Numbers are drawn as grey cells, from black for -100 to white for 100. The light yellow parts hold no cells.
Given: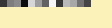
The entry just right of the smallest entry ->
68
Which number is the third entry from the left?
9
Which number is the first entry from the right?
-46
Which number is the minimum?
-91

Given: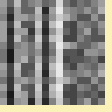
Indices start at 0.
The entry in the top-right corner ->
25
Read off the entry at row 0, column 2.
48
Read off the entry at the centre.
-9
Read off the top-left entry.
25
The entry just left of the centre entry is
-57
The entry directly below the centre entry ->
15
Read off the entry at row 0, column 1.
-21
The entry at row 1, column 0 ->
15
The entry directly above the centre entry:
2
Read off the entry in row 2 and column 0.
2
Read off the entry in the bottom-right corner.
2
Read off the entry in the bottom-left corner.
25
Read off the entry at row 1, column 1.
-46
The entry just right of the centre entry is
69

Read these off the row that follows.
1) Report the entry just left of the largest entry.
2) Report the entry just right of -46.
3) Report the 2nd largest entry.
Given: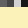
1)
-46
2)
65
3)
-24

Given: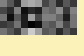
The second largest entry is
33
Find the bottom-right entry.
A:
-55
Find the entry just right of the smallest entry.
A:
-88
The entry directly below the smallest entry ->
59
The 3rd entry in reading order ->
-67
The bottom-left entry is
-10
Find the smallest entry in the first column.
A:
-55
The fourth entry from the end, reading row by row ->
-21
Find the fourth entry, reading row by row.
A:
23
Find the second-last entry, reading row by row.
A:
-32
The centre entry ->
-45
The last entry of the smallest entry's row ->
-10
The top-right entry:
-55
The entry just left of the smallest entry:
-77

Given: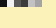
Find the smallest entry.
-86
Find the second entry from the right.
52
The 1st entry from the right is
29

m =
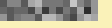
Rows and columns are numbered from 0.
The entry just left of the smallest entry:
30
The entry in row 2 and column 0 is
17
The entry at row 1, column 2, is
-19
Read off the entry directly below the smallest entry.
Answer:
43
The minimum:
-65
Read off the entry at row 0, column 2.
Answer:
4
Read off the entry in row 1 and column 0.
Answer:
-19
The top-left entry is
-30
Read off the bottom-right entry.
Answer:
30
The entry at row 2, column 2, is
-7
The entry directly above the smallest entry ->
-19
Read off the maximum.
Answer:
55

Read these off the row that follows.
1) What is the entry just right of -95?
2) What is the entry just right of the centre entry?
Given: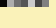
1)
36
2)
59

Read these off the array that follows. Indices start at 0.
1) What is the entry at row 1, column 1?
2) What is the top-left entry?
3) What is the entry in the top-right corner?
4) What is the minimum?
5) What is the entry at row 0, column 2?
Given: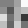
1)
-32
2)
1
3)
96
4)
-56
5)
26

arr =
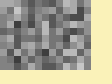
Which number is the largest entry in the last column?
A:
33
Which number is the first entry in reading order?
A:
33
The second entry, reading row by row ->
33
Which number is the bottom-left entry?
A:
2
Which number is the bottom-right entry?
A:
2
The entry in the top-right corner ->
22
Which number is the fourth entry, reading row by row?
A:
-8
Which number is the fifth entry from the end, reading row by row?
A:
-8
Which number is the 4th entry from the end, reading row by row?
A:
45
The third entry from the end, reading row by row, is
12
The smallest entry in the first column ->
-21
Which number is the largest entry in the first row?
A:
45
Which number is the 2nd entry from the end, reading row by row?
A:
55

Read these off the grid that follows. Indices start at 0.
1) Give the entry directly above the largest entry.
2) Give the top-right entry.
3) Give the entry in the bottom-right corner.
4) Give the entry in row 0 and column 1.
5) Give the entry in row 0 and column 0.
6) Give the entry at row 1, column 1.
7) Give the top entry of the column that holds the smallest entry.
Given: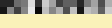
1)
73
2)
37
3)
60
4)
-70
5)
-70
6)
5
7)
-60

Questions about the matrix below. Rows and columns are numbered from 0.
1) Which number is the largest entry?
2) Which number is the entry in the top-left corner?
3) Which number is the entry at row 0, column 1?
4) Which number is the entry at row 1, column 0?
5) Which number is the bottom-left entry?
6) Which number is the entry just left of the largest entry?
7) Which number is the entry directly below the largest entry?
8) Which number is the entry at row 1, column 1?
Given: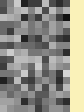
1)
69
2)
-30
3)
4
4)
-40
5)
37
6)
-52
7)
4
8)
14
